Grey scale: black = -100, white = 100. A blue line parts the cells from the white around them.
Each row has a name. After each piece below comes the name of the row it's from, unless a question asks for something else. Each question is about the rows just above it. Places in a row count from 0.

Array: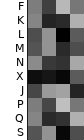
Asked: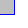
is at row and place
P, 2
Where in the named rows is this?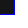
X, 1
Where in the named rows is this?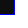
X, 0

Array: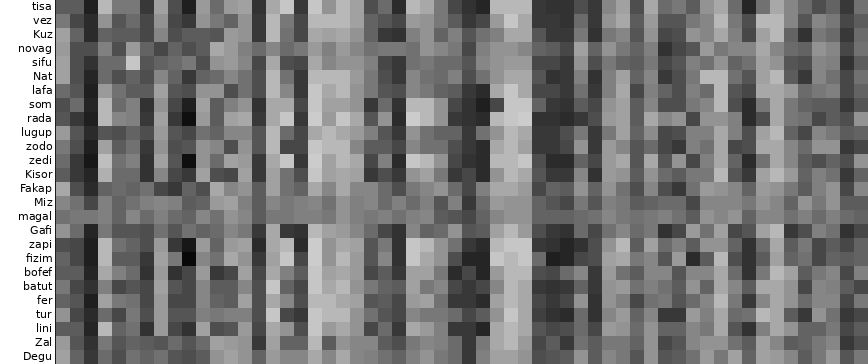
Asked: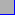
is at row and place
Kisor, 3
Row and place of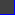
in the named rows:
tur, 34
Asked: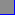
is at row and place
lugup, 42
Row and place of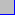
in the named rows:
zedi, 3

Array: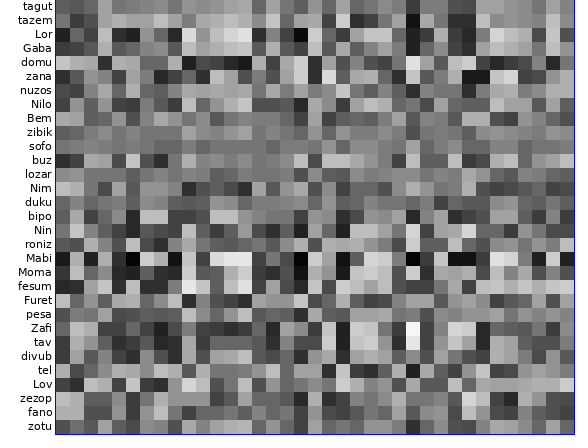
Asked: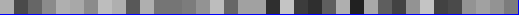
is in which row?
tel
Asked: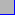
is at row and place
zotu, 13
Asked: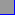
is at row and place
Nin, 13
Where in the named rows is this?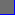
zotu, 1
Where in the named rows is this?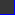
Moma, 0

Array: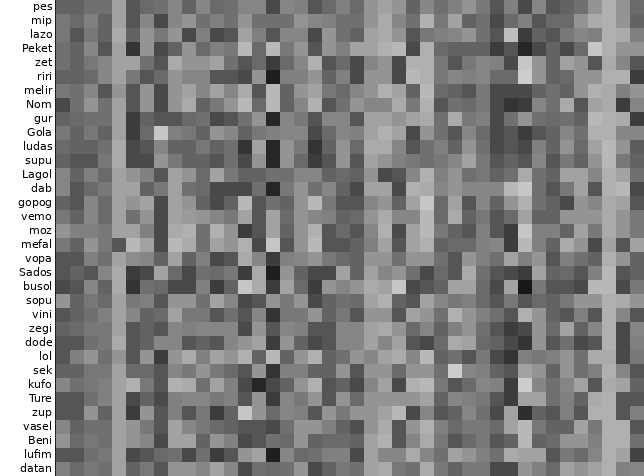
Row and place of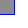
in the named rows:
vopa, 5
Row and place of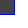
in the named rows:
lufim, 41
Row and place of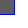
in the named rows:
ludas, 41
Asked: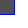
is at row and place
vasel, 21
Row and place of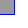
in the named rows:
vemo, 9
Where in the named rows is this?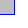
lazo, 32
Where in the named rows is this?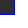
zup, 33

